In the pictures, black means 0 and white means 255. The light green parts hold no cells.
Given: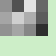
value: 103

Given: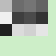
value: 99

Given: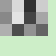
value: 205

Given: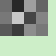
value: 100

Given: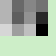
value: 114

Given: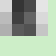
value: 229

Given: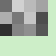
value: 163

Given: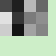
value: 103

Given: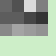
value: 127
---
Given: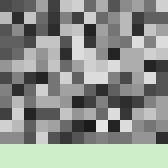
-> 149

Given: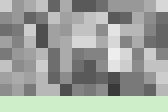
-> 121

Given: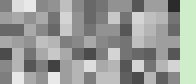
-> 181

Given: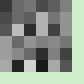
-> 25

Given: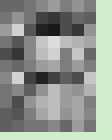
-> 104

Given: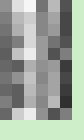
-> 145

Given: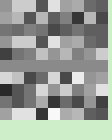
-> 183

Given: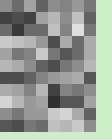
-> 183

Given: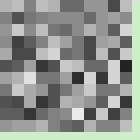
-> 129
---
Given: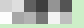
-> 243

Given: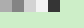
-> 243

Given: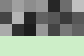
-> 120

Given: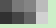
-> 100

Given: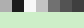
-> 83

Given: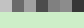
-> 140

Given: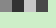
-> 199

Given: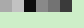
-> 115

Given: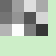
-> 125

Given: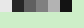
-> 179
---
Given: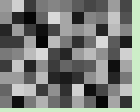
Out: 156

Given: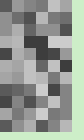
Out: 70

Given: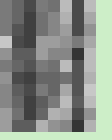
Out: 134

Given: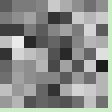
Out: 111

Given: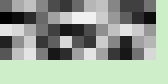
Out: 228
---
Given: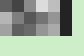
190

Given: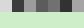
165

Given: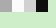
209

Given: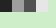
158

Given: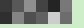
143

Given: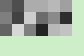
205

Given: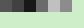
140

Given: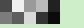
217
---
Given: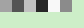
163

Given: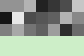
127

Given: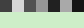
64

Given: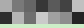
46

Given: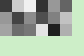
163

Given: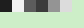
30

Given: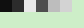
15

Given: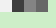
241
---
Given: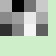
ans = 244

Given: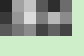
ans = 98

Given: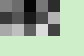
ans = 219

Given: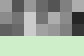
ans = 128

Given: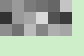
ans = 174

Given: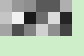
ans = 142
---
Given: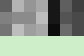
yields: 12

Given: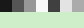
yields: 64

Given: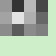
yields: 91

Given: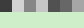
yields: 81

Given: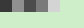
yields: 76

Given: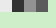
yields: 51

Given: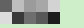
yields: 110

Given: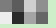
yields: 42

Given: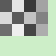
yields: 238
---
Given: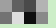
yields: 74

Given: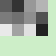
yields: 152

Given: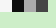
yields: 171

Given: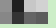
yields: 199

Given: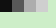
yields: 173

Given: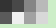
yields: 133

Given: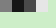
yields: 73

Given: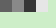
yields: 54
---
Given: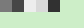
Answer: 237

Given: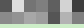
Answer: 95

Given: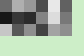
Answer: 76

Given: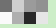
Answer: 207

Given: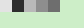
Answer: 185

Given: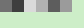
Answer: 177
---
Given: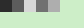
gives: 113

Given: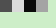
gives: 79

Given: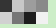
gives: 200

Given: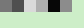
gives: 140

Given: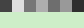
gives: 153

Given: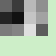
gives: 185

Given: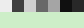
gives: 165
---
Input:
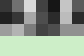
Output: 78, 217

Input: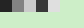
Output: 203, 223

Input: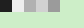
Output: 177, 238

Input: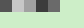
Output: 161, 199

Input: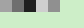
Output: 31, 206

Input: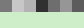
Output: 48, 199

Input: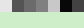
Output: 128, 230
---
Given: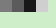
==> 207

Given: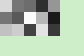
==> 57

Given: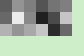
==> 104

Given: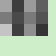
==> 52

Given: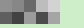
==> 165

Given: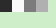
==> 176
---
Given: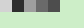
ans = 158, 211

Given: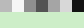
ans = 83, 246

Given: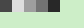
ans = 158, 221

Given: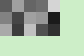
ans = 160, 213

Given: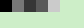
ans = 54, 203

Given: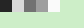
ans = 114, 250
